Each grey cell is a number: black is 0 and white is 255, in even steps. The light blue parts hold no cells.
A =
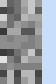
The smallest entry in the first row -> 100
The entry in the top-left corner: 199
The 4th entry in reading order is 167
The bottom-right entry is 86
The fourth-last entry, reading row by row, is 86
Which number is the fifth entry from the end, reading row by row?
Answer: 183
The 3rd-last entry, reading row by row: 155
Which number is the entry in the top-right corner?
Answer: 155
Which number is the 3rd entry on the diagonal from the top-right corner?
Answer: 183
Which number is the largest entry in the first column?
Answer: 226
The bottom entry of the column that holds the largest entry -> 128
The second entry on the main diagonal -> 86
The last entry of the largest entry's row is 155
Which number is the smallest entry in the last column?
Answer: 70

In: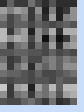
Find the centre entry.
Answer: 84
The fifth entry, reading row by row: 112
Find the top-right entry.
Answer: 45
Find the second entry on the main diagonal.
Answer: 127
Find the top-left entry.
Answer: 45
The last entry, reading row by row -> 98
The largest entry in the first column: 201
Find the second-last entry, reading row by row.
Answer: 57
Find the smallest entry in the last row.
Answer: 45
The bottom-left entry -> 84
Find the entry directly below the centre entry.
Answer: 72
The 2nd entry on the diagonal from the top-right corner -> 57
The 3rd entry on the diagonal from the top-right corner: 33
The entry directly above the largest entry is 84
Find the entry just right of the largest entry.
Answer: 57
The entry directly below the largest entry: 143
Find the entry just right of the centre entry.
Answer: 72
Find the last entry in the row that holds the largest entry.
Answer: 185
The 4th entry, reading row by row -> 57

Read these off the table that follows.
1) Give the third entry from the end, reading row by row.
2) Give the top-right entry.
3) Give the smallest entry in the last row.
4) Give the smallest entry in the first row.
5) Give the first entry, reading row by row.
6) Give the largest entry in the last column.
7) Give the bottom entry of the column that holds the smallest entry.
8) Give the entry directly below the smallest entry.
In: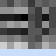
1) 118
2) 102
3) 102
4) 57
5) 102
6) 146
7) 190
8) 162

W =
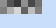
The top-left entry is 143
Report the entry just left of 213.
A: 175
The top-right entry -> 113
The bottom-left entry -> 127

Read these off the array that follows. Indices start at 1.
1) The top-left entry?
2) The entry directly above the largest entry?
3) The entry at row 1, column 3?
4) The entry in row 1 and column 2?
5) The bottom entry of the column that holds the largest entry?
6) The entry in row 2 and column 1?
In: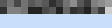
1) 88
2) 156
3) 72
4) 114
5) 206
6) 48

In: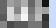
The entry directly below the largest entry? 90
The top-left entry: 102
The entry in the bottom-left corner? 133
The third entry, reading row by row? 145
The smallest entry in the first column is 90
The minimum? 20
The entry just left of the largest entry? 188
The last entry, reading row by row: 61

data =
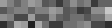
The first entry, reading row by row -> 156
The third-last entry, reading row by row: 72
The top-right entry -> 99
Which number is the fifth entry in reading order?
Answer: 156
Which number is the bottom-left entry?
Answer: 47
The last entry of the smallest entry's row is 47
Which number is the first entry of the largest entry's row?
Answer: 87
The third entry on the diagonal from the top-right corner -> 112
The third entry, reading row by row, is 99
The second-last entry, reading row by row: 72
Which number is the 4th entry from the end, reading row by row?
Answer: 142
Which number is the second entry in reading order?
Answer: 128
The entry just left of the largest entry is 142
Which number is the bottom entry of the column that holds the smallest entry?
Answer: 33

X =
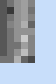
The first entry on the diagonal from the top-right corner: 131
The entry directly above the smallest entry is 115
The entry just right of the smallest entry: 146
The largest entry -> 202
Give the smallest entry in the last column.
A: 72
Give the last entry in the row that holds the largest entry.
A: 131
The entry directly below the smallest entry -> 115
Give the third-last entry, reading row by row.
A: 175
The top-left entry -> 87
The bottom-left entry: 115
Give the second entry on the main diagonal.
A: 57
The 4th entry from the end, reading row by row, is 115
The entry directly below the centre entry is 146
